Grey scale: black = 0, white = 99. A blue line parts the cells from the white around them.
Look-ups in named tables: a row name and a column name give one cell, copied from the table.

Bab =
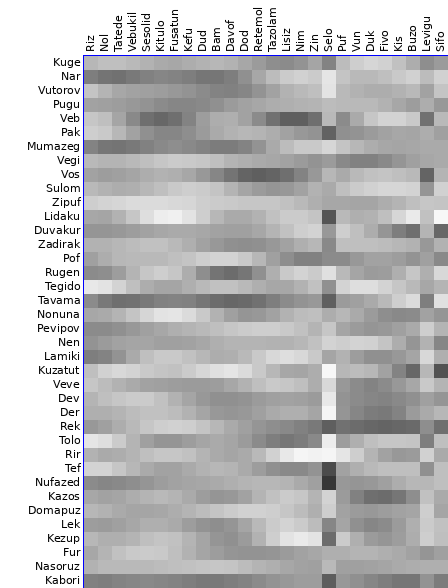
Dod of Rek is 62
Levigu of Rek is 55
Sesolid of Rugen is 77
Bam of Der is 59
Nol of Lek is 60
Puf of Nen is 80
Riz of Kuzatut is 74
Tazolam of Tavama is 49
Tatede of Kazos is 64
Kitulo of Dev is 75
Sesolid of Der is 75
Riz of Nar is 49
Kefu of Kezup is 70
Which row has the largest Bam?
Kuzatut

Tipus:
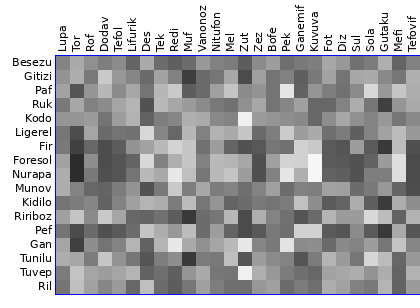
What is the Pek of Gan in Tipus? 88
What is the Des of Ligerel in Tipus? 84
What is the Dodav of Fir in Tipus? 30
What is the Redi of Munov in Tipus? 78
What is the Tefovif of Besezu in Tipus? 50
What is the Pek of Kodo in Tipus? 55
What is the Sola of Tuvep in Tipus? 57
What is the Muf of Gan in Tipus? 66
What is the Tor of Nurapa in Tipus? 17
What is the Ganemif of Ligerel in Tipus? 61
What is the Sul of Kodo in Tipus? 56
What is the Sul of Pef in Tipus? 54
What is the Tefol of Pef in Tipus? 35
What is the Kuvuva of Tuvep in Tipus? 40
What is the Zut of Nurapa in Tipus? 61

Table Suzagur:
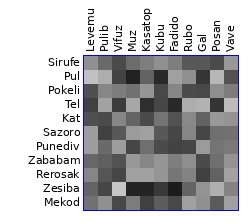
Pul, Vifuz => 26
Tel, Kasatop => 18
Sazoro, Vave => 44
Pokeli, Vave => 48
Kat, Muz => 39
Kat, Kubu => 45
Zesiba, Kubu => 22
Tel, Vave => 73
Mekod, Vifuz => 28
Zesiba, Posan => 68
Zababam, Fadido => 49

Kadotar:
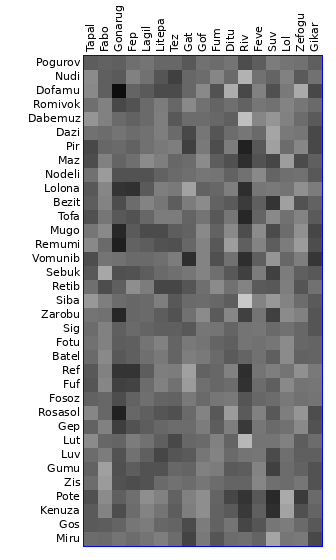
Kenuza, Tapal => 35
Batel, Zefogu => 38
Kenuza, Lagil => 51
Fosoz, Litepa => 39
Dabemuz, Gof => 42
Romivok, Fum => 39
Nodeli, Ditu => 38
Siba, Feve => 51
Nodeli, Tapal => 44
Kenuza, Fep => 42
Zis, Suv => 43
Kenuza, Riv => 22
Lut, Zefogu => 36
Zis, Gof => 46
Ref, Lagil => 36
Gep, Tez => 42

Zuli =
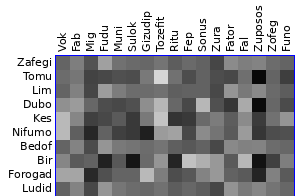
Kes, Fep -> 22
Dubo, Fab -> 60
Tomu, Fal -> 43
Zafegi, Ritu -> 36
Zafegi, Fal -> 49
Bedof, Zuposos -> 51
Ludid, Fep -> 40
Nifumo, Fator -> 35
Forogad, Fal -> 35
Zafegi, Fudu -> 62
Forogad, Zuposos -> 14
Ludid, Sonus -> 36
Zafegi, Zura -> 27
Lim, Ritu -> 37
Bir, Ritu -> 14
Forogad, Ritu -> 30
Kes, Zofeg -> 44
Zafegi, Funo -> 39

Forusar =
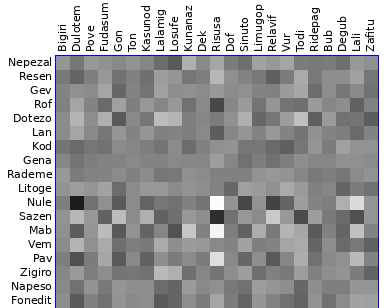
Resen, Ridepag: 47
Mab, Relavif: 47
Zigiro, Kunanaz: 43
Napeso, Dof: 47
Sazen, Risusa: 18
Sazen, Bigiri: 57
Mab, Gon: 34
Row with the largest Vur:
Mab

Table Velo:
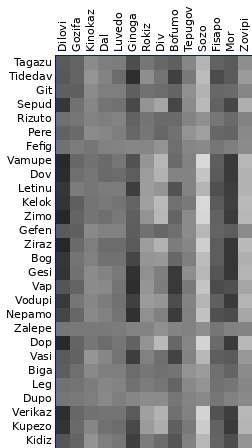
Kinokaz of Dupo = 49
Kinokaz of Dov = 46
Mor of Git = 41
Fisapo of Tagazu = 38
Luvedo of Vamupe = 46
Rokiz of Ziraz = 61
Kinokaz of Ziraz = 49
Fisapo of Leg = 44
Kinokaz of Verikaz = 44
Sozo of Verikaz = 82
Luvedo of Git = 49

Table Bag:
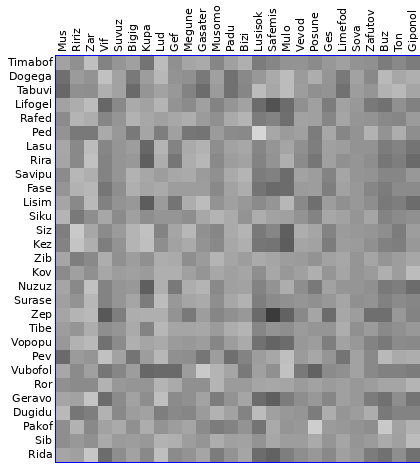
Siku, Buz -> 51
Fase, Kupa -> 64
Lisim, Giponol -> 42
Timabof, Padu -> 62
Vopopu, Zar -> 72
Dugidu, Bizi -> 51
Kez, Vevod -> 64
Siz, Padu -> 66
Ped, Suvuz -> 59
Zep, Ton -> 59
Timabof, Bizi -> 68
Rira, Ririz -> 53
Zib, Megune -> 55
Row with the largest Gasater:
Vubofol

